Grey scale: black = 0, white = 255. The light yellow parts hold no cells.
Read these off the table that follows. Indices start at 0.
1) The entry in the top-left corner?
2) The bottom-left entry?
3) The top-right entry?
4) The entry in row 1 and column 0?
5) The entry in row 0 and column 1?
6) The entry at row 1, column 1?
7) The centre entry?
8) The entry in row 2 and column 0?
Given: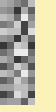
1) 173
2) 149
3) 189
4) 149
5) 161
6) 137
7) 234
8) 189

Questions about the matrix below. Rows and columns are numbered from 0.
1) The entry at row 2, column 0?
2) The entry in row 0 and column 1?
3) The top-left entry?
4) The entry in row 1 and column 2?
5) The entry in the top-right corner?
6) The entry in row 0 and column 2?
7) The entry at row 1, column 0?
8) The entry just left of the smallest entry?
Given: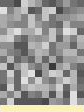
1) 170
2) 103
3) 103
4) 170
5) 103
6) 74
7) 223
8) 155

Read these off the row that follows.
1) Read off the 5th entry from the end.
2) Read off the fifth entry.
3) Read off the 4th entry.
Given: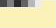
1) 127
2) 183
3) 99

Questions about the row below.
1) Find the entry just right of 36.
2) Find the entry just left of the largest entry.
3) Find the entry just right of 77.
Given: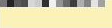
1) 90
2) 48
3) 215

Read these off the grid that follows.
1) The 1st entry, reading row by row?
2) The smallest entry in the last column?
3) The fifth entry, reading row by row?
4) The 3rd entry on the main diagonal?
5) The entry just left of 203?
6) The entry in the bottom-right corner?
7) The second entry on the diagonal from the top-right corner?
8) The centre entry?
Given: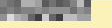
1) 130
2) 90
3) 176
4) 176
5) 63
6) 160
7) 145
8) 130

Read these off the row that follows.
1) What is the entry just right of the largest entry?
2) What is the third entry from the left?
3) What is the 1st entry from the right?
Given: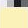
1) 180
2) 31
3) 106

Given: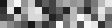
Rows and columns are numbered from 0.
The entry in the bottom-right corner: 120
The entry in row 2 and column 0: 66
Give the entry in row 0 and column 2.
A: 247
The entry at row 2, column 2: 201
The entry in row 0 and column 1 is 201
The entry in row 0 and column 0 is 23
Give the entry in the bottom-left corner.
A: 172
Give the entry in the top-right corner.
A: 231
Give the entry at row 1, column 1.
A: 231
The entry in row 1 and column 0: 50

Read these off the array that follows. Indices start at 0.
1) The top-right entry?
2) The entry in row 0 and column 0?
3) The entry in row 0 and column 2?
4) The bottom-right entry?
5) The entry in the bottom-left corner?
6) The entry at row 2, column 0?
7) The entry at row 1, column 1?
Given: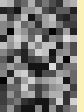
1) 176
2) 192
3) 77
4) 134
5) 77
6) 176
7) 49
